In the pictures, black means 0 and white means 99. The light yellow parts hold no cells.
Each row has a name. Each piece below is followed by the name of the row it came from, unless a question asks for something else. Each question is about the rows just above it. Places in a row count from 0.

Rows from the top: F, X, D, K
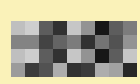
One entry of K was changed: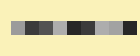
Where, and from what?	4, 19
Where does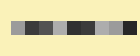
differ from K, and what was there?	7, 63

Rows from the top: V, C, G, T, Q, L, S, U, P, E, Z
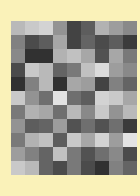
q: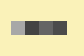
C
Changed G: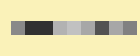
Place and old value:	8, 47
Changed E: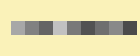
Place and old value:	0, 61
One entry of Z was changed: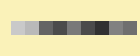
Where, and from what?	8, 39
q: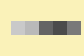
Z

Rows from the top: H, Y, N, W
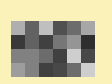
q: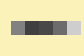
W
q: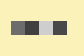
N

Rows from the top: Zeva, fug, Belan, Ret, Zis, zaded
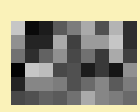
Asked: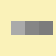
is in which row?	zaded
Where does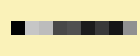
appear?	Ret
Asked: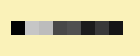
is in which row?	Ret
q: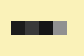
Ret
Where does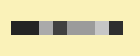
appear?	fug
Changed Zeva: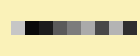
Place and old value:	6, 31
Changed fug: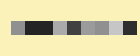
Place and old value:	6, 60

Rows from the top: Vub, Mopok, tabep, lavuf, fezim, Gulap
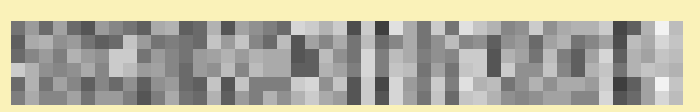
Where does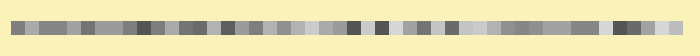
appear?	Gulap
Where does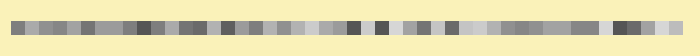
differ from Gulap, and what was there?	2, 52
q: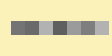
Gulap
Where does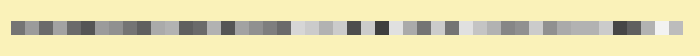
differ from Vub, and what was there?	7, 52
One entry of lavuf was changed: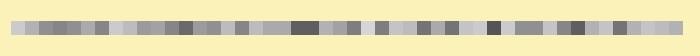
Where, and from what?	30, 63

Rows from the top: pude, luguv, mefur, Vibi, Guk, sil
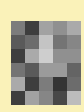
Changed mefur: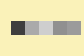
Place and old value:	4, 56
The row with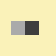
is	Guk
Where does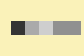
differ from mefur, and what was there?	0, 24

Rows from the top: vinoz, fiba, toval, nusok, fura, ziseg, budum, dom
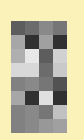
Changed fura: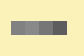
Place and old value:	3, 32
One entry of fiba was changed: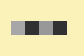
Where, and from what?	2, 62
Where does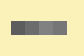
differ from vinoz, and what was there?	2, 53
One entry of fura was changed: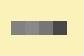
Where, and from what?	3, 32
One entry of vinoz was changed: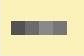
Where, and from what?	0, 36
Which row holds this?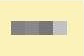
budum

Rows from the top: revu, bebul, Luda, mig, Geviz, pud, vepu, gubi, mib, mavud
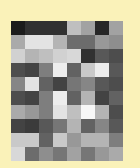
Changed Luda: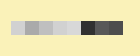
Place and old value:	1, 70
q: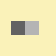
pud
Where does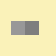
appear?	vepu
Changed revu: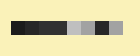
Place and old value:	1, 19
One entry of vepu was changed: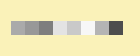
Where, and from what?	4, 74
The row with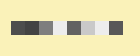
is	mig
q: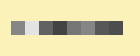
Geviz

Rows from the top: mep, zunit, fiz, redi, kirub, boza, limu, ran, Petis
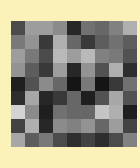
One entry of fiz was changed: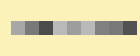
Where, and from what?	0, 61
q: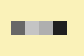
limu
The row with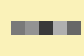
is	zunit

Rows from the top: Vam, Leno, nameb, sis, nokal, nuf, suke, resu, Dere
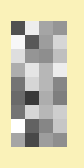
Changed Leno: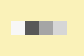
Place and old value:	2, 61
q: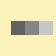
resu
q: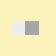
Vam
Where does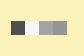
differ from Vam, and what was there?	1, 92
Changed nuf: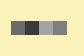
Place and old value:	2, 67

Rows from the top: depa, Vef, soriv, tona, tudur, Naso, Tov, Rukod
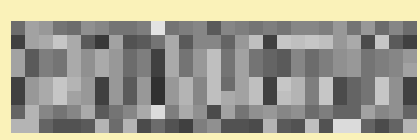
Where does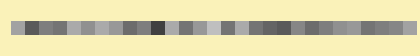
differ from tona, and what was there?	16, 63
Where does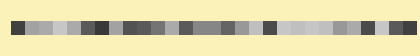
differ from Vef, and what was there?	18, 25
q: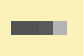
Rukod
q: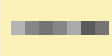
Tov
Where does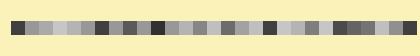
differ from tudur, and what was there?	26, 77

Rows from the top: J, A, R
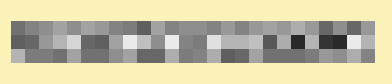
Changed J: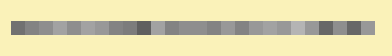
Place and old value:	20, 67
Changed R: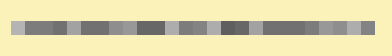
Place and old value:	8, 63
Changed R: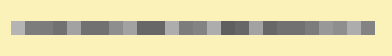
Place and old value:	18, 44

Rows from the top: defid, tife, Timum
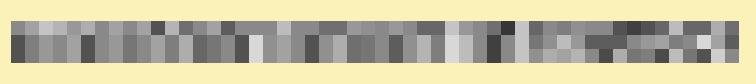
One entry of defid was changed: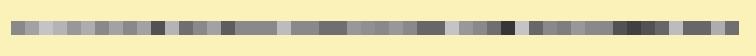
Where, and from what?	40, 56
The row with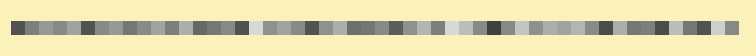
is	Timum
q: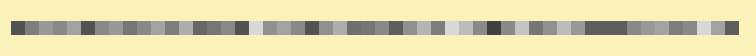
tife
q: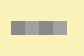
defid
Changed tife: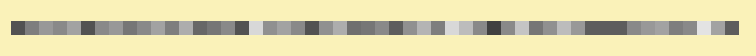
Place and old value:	49, 84

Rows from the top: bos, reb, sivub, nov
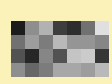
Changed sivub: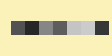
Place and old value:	3, 32
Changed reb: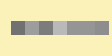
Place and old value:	6, 52
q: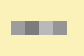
reb

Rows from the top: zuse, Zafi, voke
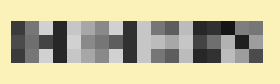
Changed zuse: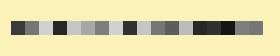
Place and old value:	6, 53
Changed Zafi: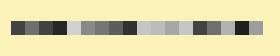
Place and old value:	0, 29
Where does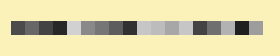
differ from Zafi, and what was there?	1, 43
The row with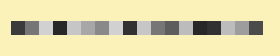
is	voke
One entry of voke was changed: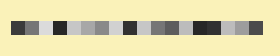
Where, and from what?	2, 81

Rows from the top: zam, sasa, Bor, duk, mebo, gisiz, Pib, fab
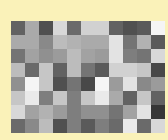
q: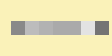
sasa
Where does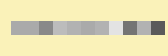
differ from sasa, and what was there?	6, 66

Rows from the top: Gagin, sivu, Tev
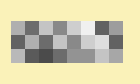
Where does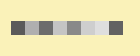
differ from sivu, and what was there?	0, 38
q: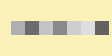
sivu
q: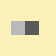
Tev
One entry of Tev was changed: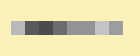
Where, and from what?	7, 65
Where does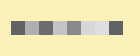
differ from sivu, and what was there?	5, 80
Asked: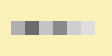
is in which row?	sivu

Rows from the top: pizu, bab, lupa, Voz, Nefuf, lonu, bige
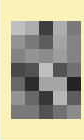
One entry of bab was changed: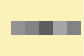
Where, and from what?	1, 47
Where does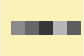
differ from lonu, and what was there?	0, 57
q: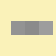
lupa

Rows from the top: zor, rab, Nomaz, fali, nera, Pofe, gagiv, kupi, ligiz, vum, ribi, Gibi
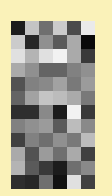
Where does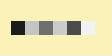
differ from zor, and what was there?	5, 91
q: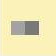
nera
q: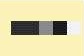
gagiv

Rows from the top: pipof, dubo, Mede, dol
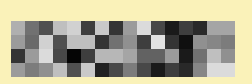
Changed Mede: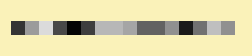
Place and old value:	11, 60
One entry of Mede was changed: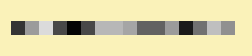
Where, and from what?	5, 24
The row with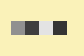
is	dubo
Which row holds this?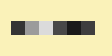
pipof
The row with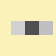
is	dubo
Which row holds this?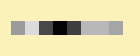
Mede
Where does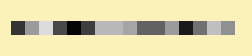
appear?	Mede

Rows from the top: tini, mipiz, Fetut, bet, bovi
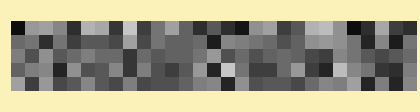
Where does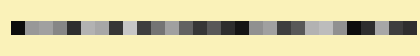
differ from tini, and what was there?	13, 18
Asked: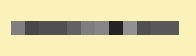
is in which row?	bovi
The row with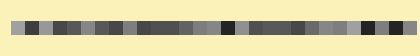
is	bovi
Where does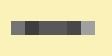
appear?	mipiz
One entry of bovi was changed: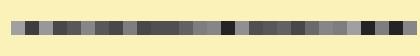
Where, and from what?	19, 34
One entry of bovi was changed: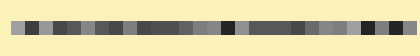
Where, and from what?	17, 31
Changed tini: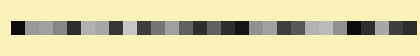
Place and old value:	14, 34

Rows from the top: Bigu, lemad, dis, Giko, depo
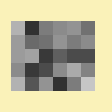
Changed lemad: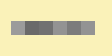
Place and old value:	5, 54
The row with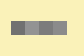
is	lemad
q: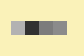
Bigu
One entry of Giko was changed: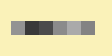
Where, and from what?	0, 54

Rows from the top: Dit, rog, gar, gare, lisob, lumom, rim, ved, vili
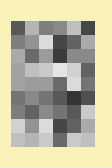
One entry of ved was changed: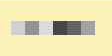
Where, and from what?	5, 66
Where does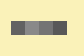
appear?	rim
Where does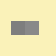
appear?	Dit
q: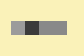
gar
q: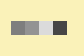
rog
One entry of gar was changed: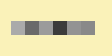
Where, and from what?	4, 53

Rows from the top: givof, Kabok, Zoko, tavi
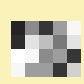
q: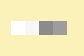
Zoko
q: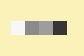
Zoko

